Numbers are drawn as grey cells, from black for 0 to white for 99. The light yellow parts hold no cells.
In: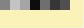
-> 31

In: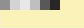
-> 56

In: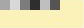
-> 48

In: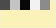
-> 54

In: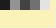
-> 44

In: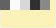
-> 53

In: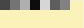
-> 36

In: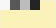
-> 73

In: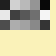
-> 20

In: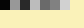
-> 41
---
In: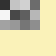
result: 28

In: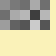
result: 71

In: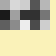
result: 19

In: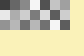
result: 85

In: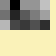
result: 35

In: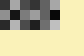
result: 61

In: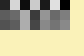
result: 58

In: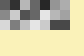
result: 89
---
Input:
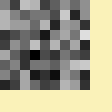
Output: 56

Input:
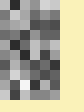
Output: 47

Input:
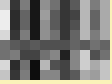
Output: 66

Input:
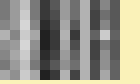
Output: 34

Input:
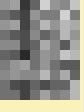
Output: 48

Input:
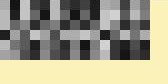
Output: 49

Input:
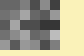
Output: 59
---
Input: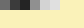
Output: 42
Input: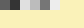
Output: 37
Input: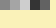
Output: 52
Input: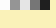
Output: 98
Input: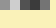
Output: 57
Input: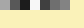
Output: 65
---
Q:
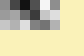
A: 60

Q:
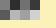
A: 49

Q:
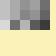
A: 75

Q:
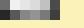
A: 42

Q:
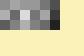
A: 68

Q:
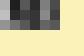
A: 74
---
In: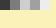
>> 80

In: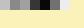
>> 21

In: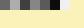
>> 52

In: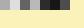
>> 72

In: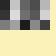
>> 43

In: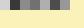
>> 44

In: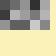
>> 61
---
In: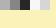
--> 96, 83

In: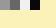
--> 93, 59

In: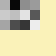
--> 92, 88

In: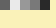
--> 91, 59

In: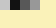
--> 77, 59

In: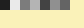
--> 91, 70

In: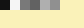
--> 95, 68

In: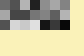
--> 87, 83

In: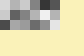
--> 93, 89

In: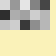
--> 89, 84
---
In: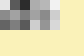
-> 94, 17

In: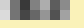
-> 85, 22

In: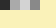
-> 82, 17

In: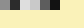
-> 86, 7

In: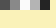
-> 97, 14

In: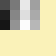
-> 98, 8

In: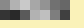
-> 78, 16

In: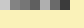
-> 78, 23

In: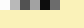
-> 98, 5

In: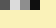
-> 85, 6
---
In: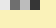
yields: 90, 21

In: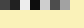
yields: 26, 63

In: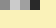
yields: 54, 16

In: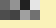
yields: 40, 44

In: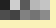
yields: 13, 54

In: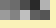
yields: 46, 33
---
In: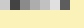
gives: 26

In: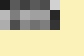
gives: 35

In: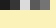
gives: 21

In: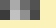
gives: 66

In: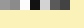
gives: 54

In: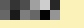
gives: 20

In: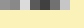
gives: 53

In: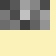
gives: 34
